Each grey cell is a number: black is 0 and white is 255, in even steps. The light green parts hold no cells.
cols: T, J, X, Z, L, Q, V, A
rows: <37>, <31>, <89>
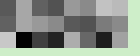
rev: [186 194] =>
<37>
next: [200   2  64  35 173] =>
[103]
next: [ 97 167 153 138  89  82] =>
[123]

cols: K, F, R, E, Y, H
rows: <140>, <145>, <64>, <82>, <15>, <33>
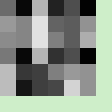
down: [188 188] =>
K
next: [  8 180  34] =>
[78]
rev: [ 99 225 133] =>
<145>
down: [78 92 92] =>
Y

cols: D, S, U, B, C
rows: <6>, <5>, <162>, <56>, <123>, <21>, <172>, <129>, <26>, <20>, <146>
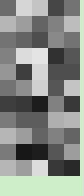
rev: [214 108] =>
<6>
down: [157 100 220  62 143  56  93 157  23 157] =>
S
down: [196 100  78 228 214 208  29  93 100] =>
U
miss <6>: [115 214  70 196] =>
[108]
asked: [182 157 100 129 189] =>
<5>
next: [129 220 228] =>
[49]

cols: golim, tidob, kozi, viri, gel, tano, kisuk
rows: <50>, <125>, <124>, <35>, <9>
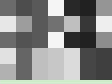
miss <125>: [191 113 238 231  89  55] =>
[157]
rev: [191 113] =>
<125>
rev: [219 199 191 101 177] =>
<9>
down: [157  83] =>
tidob
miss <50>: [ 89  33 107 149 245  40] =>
[77]

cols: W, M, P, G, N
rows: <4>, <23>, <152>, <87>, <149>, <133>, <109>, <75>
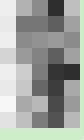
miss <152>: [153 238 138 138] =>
[146]
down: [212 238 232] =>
W
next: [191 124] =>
[82]
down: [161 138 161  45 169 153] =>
N
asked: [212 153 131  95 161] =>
<87>
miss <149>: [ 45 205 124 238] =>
[52]

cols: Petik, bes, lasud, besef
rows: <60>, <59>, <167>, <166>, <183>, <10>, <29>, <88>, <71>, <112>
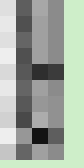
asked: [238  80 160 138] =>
<166>
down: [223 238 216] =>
Petik

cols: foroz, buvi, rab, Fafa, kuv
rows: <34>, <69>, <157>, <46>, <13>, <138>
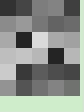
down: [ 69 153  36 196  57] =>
buvi
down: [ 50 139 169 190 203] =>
foroz
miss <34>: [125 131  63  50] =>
[69]
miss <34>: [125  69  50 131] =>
[63]
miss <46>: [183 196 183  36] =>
[190]

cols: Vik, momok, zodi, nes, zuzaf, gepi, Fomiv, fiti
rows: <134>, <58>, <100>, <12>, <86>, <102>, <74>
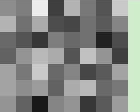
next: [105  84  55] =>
[126]
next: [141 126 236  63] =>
[179]
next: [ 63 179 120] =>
[84]
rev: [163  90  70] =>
<86>

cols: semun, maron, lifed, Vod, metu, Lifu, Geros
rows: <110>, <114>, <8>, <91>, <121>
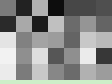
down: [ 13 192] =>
Vod
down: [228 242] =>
semun
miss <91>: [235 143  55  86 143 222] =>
[242]

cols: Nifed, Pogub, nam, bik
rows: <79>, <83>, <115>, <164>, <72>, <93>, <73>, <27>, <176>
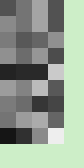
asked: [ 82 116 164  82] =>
<79>
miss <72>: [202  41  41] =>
[35]

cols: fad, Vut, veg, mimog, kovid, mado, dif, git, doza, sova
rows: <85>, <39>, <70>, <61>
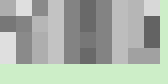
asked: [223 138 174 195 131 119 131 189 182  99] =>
<70>
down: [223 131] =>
Vut
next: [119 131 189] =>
[182]

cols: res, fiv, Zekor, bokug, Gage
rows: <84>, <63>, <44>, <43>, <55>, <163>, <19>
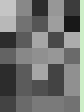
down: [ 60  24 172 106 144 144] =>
Gage
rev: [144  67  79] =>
<163>

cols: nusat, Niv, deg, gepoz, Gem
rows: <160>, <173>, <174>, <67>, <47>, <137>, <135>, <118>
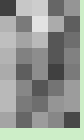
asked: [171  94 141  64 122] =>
<47>
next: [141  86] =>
[129]
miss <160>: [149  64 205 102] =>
[199]
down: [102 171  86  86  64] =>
gepoz
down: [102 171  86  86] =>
gepoz

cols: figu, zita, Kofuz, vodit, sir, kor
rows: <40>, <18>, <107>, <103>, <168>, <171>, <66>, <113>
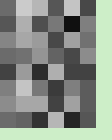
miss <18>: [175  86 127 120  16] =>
[79]
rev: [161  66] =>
<66>

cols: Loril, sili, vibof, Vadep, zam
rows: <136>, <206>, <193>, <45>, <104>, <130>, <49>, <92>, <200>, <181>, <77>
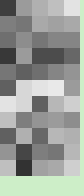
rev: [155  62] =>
<136>
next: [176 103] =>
[183]
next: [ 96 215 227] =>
[233]

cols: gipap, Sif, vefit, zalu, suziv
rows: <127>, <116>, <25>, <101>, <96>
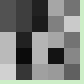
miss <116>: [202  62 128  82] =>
[27]
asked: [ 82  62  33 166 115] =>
<127>
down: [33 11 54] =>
Sif
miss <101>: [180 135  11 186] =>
[19]
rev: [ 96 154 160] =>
<96>
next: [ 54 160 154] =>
[96]

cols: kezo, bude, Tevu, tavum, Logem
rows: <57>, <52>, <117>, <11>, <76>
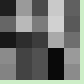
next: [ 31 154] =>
[75]
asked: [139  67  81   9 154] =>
<11>
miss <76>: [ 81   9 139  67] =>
[131]

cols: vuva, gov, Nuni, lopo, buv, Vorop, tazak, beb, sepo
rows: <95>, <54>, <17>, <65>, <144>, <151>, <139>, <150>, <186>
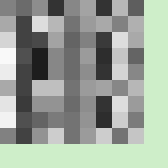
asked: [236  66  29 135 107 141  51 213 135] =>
<144>
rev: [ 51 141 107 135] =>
<144>
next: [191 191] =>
[115]
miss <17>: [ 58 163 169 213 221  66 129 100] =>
[73]
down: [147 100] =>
Nuni

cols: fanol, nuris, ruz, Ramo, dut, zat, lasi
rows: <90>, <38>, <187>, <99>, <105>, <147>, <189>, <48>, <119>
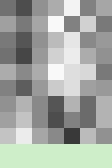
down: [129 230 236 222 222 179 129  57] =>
dut
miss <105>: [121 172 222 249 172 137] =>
[216]

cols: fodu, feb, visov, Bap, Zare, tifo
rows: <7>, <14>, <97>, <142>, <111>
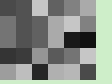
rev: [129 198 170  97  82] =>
<14>
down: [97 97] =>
visov

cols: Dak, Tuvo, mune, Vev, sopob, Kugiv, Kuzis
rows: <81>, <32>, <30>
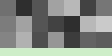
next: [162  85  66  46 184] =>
[202]
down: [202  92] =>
Kuzis
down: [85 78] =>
mune
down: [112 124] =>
Dak
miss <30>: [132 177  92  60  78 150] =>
[99]

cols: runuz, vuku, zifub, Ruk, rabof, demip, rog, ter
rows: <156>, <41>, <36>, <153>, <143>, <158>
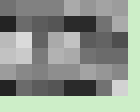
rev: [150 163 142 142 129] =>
<143>
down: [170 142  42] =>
rabof

